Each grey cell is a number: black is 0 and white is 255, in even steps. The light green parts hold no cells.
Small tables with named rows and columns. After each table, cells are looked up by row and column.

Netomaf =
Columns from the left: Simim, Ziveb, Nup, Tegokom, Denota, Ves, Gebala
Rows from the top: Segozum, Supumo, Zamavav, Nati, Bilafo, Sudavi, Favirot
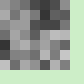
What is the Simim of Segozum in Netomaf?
152
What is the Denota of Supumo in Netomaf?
53
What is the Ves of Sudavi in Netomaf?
125
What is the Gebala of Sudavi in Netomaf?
198
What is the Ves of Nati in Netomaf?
188
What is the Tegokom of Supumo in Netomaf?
122
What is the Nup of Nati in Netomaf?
139
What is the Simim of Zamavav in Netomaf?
136
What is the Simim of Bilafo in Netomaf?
52
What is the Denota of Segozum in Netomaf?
61
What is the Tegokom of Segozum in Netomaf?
74
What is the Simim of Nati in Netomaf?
110
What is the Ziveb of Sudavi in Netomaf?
130

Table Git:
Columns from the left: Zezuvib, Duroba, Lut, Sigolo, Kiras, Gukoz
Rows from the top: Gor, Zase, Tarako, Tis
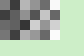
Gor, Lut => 182
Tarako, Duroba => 97
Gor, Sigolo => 148
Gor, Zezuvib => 128
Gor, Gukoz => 249
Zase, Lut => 145
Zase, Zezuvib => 62
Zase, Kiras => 197
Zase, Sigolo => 84
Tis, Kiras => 105
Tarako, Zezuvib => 106
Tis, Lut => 175
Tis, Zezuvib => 118

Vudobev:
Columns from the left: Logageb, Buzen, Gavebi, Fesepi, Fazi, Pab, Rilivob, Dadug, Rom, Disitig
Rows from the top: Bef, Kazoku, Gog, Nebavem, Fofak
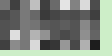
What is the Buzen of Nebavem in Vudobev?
222
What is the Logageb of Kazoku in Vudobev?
73
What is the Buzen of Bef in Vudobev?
64
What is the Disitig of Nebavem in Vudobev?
100
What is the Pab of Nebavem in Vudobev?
86
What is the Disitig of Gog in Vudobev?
93
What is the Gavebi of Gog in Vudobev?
121
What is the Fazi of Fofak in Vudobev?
45
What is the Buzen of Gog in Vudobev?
87
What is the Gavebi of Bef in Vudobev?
121
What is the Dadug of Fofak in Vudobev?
72
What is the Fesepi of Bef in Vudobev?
191
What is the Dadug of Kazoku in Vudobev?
76
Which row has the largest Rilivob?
Bef

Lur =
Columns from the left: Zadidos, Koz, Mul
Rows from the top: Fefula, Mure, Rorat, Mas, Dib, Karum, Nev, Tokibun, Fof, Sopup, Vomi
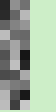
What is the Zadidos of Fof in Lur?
146
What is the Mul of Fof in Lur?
116
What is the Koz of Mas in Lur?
108
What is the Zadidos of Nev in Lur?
98
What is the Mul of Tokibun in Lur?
170
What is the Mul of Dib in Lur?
116
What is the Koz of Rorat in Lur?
131
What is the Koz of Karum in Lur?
169
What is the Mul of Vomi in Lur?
200
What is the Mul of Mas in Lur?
104
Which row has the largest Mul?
Vomi

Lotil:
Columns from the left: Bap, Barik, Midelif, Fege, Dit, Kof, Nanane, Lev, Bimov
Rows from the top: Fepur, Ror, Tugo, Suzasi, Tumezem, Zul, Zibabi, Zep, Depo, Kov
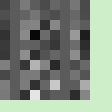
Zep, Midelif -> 121
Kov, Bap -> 121
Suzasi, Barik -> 91
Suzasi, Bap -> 50
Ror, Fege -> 117
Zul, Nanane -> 91
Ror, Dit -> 86
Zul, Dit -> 83
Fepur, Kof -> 102
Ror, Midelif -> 99
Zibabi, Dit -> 132
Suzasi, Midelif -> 138
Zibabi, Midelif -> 53
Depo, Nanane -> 91
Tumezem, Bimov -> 45
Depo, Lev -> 92

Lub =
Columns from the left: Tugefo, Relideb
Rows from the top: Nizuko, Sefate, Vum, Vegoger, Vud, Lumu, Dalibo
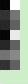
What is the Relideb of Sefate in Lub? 116
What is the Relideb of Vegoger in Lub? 234
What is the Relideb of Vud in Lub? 96
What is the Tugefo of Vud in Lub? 39
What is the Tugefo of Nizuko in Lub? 6
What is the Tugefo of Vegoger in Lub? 6
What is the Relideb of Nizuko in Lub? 254
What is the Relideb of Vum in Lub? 96
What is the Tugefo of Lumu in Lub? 115
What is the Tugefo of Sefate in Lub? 50
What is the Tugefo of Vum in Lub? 39
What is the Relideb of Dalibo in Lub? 96
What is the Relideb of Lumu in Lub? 136
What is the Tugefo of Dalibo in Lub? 50

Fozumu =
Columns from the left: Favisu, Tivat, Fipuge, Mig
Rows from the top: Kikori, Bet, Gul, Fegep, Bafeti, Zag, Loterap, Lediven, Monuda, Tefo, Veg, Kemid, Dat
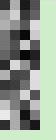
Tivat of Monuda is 61
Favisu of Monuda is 52
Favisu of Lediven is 177
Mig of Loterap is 58
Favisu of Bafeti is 116
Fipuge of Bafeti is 204
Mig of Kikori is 80
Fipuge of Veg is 71
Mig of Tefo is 80
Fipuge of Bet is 56
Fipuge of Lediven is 75

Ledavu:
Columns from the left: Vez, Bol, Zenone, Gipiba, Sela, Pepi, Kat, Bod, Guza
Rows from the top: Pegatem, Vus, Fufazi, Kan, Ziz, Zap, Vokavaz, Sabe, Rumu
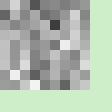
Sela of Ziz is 153
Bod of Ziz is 201
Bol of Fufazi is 134
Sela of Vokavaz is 117
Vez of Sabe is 151
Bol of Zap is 149
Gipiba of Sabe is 95
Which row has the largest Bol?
Sabe

